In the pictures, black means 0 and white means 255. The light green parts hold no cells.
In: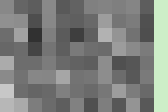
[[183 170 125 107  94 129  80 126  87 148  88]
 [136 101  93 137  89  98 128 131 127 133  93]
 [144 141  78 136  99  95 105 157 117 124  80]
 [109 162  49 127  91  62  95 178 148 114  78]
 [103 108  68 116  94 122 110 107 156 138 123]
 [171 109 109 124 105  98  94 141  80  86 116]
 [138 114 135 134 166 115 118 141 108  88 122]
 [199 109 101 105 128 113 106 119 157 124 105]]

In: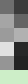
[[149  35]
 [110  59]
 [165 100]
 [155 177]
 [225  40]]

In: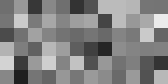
[[135  31 117 101 151 119 154 139 106 154  82 184]
 [111 152  55 136 111  51  82 187 187 182 117 116]
 [117 203 122 167 133 158 166  69 188 152 169 235]
 [ 75 114 162 132 115 106 117 105 132 121 202 101]
 [179 126  97 183 158  94  64  37 141 132 127 129]
 [211  59 154 207 132 194  81 152 114 127  85  52]]

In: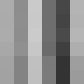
[[162 131 191 123  51 155]
 [172 141 202 110  71 180]
 [171 142 201 110  68 178]
 [172 141 203 110  74 182]
 [168 144 199 107  63 174]
 [163 131 192 122  51 158]]

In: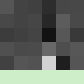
[[ 65  85  82 210  30  85]
 [ 85  67  64  45  71  72]
 [ 72  67  70  39  92  73]
 [ 60  64  68  18  87  57]
 [ 80  74  75 104  78  87]]

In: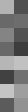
[[ 91 146]
 [179  80]
 [105 109]
 [132  82]
 [104  61]
 [182 193]
 [ 65 113]
 [196 158]]
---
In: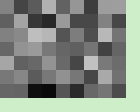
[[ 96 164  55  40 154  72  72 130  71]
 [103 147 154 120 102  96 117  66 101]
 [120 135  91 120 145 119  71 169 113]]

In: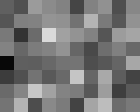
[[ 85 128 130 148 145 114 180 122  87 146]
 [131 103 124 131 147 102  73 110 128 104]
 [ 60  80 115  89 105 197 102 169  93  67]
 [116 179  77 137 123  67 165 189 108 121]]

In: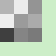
[[238 155 171]]

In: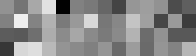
[[129 239 131 178 122 153 217 119 135 196 160  70 154  60]
 [ 55 215 222 185 148 138 128 149 106 156 106 149 131 182]]

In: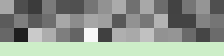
[[ 91 126  90 110 167 140 166 159  88 146 119 179  67  67 131 117]]

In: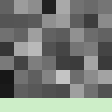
[[ 84  85  90 144 156  94  61 139]
 [ 53 167 185  82  69 117 124  68]
 [ 23 114  95 132 196 109 140 163]]
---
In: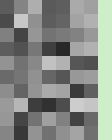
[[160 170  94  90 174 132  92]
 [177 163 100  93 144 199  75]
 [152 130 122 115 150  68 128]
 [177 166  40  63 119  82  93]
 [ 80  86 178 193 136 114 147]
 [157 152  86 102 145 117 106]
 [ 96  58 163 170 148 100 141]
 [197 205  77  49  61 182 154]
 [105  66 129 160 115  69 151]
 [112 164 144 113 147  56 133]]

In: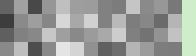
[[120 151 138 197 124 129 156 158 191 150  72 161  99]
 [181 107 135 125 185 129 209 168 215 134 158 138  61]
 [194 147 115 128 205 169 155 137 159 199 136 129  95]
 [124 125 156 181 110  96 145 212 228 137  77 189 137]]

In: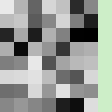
[[135  42 193 214 100 180 233]
 [ 30 125 213 135  91 198 188]
 [  0   1 129 176  28 168  36]
 [176 169  53 148 181  10 174]
 [191 185 164  83 232 136 126]
 [215  85 108 188 225 218 215]
 [141 148 225 151 216 115 110]
 [221  13  29 117 134 151 135]]

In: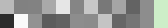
[[141  99 165 120 199 133 230 169 130 129 186]
 [141 117 102 196 139 141  98  92 146 249  44]]

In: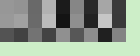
[[ 58 166  41 134  27 178 105 147 151]
 [ 57 198  34 143  20 188 106 161 153]
 [131  32 142  87 144  67 115  66  83]]

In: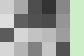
[[135  51  78 168 206]
 [149  76  81  96 222]
 [157 186 195 214  91]
 [ 82 197 129 181 214]]

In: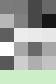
[[104  71 122 123]
 [ 22  71 129 183]
 [231 234 236  94]
 [166 105 167 253]
 [194 174 206  88]]
